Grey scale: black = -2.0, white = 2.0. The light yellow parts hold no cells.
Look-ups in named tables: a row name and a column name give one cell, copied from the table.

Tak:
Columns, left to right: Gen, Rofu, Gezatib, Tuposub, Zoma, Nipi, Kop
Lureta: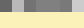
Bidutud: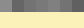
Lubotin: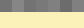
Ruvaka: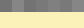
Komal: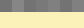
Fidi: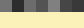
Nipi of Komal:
-0.2
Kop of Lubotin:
0.0
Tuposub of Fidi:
-0.7
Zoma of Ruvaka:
0.0
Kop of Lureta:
1.2
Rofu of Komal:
0.1
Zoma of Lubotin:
0.0
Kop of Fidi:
-1.1
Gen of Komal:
-0.2
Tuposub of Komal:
-0.1
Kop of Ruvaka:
0.1
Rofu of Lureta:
0.9
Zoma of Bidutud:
0.0
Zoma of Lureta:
0.0
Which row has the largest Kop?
Lureta

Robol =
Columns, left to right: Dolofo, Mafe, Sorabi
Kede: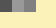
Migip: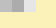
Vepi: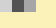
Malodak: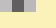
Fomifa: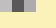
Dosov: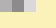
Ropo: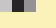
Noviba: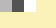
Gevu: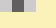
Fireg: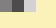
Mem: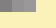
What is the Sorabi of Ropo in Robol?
0.3
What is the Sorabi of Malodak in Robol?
0.9
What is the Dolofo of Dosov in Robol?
0.8
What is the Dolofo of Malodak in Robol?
1.0
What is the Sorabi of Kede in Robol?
0.0
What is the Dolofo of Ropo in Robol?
1.1
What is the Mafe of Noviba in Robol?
-0.7
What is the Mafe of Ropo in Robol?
-1.4
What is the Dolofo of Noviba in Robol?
0.9
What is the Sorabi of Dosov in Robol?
1.4

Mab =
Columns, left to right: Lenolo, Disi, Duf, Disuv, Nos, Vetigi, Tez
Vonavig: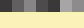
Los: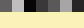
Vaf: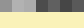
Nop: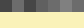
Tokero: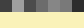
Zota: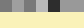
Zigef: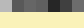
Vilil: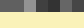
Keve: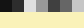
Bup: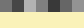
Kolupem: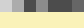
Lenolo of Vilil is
-0.5
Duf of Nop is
-0.9
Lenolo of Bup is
-0.2
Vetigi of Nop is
0.0
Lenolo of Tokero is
-1.0
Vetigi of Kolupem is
-0.8
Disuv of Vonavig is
-0.8
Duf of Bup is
0.8
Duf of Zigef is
-0.4
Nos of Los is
-0.6
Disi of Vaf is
0.8
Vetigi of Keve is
-0.4
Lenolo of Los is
-0.5
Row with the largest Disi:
Los

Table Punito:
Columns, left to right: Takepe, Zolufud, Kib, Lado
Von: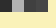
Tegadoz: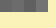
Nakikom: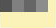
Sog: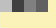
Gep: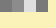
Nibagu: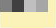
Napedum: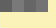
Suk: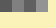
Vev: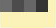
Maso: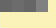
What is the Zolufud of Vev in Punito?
-0.8
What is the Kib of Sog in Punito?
0.0
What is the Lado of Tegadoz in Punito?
-0.2
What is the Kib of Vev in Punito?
-0.4
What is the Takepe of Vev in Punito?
-0.3
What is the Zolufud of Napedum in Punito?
-0.1
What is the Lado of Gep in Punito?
-0.1
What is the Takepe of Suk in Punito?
-0.6
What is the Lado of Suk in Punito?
0.3
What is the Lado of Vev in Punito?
-1.2
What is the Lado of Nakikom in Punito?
0.2
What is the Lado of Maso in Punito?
0.0
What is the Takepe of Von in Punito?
-1.3
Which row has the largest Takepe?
Sog

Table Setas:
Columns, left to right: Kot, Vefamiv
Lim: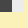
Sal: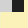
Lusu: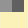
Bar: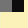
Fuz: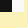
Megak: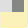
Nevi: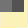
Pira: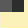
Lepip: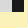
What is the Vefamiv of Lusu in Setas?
-0.5
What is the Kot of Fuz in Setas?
-1.7
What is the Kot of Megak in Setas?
1.5
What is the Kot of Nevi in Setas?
-0.2
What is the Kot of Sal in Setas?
1.3
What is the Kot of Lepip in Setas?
1.4

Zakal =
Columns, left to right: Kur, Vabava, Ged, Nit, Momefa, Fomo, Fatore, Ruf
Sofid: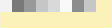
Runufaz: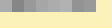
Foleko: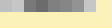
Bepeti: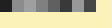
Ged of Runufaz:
0.4
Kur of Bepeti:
-1.5
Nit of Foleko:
-0.3
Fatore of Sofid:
0.2
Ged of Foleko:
-0.1
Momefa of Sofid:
1.4
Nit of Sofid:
1.1
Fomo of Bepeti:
-1.1
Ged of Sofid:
0.4
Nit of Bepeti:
0.0
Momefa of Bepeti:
-0.5
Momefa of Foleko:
0.0
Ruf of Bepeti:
-0.9

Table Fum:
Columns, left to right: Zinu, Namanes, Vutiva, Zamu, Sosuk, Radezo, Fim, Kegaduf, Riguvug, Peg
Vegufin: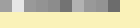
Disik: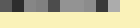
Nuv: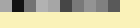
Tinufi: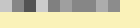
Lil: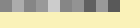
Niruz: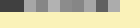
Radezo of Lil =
0.1
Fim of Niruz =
0.1
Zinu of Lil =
0.1
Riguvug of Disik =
-1.1
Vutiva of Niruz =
0.6
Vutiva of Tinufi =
-0.7
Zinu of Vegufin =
0.5
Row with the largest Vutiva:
Niruz

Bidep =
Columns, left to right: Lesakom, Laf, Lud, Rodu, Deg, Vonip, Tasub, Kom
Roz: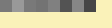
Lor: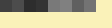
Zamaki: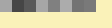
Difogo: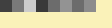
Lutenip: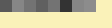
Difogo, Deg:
-0.3
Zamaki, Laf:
-0.9
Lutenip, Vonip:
-1.2
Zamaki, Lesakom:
0.6
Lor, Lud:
-1.3
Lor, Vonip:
0.0
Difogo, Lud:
1.2
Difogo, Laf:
-0.1
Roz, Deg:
0.0
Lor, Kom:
-0.2
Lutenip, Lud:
-0.2
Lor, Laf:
-0.8
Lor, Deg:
-0.1
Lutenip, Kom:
0.2
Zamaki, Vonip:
0.7
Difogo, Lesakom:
-1.0
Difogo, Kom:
0.2
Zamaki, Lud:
-0.6
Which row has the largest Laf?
Roz

